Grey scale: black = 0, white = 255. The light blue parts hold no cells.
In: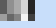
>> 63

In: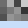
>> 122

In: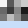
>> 73

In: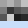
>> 41

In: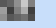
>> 76

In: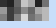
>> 185

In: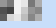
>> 173

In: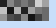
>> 107

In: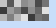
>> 103
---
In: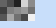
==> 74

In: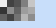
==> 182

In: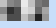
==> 33

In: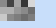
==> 109

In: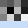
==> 58

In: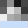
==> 158

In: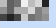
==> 128
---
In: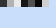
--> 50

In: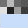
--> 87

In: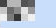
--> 83

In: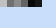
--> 99

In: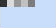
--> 150

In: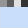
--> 149

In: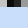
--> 153
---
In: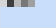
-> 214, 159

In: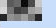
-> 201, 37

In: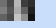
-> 112, 18

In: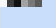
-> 247, 90

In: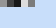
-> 149, 123

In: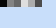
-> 5, 76

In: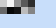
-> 204, 132

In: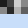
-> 28, 96

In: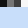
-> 16, 247
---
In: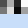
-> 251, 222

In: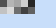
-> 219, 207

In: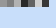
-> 208, 178

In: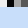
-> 237, 166

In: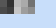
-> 197, 185

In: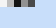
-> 244, 188

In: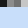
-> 198, 140

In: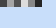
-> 220, 165

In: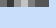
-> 195, 151
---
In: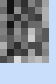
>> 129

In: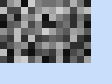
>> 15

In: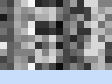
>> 52

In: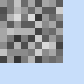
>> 107

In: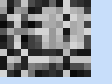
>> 114
